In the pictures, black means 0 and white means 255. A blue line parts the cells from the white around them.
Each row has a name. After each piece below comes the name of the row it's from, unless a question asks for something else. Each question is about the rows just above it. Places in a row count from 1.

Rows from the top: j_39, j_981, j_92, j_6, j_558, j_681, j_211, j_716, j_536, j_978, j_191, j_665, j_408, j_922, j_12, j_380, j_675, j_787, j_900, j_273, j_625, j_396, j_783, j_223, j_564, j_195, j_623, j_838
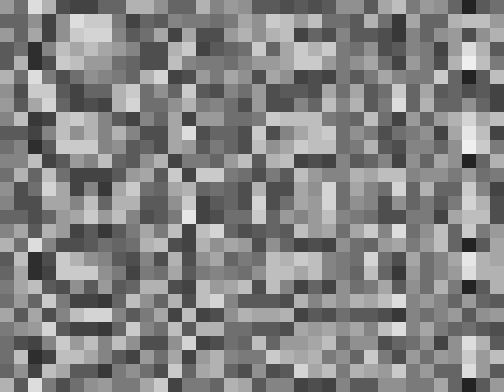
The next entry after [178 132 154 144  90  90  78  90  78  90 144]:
[144]
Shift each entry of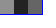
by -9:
[135  26  92]
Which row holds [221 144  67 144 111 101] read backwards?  j_564
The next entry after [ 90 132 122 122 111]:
[122]
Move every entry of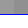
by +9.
[163 153]
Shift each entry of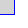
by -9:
[203]

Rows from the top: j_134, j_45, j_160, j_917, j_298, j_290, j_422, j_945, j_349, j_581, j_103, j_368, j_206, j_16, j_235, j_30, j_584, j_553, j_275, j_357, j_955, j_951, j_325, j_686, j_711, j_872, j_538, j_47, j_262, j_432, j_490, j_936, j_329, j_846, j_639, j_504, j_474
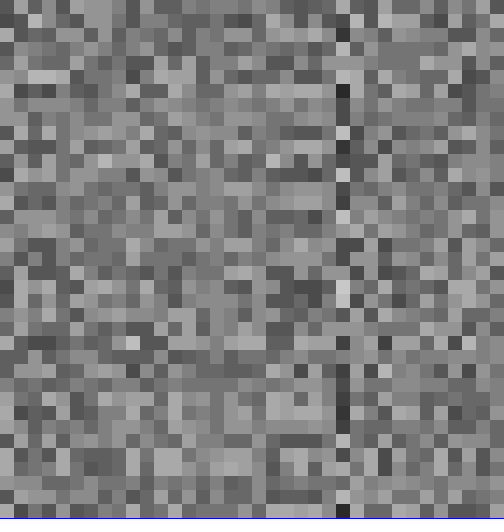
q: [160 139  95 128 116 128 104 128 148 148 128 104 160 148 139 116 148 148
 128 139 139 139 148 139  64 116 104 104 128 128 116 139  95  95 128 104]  j_490
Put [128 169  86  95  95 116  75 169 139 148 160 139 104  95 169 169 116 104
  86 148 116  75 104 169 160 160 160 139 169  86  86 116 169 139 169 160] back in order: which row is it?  j_329
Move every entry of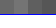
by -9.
[ 95 107  86  77]
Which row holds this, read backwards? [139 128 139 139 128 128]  j_872
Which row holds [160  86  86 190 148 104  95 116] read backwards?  j_711

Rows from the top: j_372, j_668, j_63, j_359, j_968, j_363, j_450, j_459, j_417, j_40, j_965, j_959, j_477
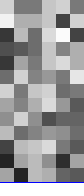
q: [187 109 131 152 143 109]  j_40
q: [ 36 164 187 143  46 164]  j_959
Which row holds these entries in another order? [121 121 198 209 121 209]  j_372
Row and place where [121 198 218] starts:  j_968, 3
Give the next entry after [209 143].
[79]
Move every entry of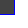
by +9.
[76]
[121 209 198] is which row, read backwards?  j_372

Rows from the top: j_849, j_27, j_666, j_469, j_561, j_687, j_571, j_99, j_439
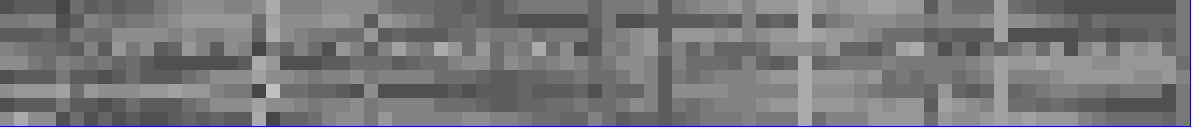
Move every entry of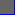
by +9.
[110]
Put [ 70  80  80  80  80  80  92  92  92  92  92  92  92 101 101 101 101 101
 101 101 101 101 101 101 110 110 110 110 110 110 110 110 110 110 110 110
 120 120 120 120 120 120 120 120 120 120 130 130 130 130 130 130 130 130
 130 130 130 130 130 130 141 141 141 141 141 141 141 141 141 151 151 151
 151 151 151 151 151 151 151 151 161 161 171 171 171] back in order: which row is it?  j_439
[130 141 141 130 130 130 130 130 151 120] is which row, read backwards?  j_439
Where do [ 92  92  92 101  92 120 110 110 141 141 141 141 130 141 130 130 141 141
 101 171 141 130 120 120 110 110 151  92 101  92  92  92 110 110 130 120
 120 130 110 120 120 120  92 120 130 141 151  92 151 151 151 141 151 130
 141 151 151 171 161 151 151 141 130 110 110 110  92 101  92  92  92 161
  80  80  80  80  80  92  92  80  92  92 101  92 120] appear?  j_666
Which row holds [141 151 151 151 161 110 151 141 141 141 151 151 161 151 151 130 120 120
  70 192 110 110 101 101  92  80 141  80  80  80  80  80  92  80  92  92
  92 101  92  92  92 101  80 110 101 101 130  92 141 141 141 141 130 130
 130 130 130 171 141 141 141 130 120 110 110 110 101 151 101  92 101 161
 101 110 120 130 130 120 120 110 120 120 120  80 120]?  j_571
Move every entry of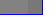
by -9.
[121 121 111]

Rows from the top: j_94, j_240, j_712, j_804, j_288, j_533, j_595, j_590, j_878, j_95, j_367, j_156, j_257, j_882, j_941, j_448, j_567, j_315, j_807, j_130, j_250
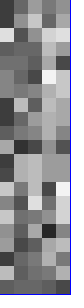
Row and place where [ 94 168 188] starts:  j_315, 3
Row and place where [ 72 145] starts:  j_367, 3
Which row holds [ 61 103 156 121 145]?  j_94
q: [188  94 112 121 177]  j_130
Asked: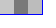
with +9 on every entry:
[208 130 197]
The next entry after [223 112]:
[211]
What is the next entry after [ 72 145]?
[82]

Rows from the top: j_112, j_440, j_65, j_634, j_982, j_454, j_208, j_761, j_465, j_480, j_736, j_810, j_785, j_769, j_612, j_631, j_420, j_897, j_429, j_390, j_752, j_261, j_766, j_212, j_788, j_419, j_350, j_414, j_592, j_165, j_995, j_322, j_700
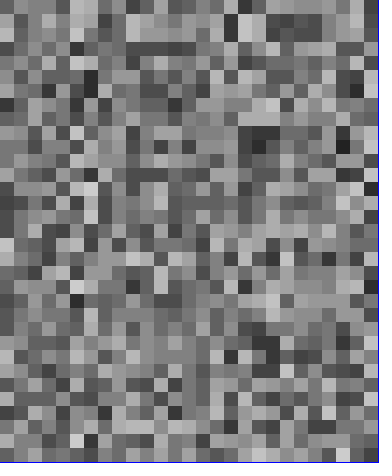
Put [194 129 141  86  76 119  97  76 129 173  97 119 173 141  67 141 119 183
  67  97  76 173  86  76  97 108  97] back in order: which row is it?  j_592
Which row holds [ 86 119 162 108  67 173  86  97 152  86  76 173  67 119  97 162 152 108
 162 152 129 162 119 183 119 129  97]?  j_414
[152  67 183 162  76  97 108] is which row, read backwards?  j_897

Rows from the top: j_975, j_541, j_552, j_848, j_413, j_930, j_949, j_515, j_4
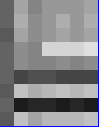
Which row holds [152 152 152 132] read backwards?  j_975
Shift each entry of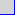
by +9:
[221]
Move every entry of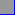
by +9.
[161]

